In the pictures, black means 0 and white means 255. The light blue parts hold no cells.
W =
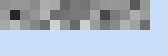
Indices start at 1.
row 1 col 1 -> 145
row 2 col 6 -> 110
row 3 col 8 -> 106
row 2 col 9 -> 122
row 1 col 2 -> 151
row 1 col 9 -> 116
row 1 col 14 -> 88
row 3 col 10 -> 154
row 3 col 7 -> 149
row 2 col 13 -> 140
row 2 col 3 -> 135
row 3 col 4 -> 134
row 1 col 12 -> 152

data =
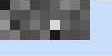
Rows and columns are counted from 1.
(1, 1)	29
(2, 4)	99
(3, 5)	89
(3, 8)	84
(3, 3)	90
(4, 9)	81
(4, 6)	26
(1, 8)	120
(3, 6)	217
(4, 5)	111
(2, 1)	118

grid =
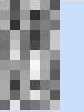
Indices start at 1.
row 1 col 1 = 177
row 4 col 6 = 197
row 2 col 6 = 161
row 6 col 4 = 217
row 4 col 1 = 119
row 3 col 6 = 117
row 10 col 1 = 169
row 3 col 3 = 177
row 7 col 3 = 149
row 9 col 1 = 170
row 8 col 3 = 164
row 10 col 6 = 89
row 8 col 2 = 116
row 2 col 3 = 154
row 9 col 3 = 170
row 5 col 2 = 197
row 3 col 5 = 128
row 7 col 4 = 246

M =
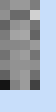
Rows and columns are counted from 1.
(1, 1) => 133
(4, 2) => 163
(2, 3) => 107
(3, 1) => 99
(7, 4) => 143
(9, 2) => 130
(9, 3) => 156
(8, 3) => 156
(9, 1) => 20
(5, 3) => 138
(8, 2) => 147

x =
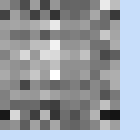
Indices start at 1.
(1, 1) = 151
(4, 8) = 127
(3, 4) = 173
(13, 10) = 134
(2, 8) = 102
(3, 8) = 147
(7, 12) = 160
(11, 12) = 137
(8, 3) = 166
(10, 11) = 84
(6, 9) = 193
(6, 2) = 171
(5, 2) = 159
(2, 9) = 122
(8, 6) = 255
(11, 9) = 108
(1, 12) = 189
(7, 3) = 139
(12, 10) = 179
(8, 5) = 158
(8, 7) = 144
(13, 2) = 145
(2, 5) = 127
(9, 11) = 117
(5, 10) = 114
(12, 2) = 215
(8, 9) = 159
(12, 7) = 110
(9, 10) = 136
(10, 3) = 154
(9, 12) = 173
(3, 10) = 118
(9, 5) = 119
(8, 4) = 198
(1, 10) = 131
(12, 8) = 80
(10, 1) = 128

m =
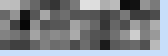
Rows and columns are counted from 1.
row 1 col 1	190
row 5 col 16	185
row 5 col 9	109
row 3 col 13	77
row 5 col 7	114
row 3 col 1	146
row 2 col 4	86
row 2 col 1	104
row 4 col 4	163
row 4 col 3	96
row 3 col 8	163
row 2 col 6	98
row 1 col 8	121
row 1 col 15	148
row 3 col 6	86
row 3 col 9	134
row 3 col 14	160
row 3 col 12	102
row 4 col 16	153
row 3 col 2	62
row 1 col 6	52
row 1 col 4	103
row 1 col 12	187
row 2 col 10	83
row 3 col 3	6
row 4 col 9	103
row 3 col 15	120

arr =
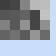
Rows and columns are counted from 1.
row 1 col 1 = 62
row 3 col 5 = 143
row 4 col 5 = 106
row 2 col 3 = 99
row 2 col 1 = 85

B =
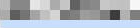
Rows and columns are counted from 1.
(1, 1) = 185
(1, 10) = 137
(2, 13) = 177
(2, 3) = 116
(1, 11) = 199
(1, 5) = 215
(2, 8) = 128

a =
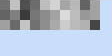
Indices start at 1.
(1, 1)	113
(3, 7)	204
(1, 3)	80
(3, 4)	113
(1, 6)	211
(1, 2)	194
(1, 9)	99
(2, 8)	189
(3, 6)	170
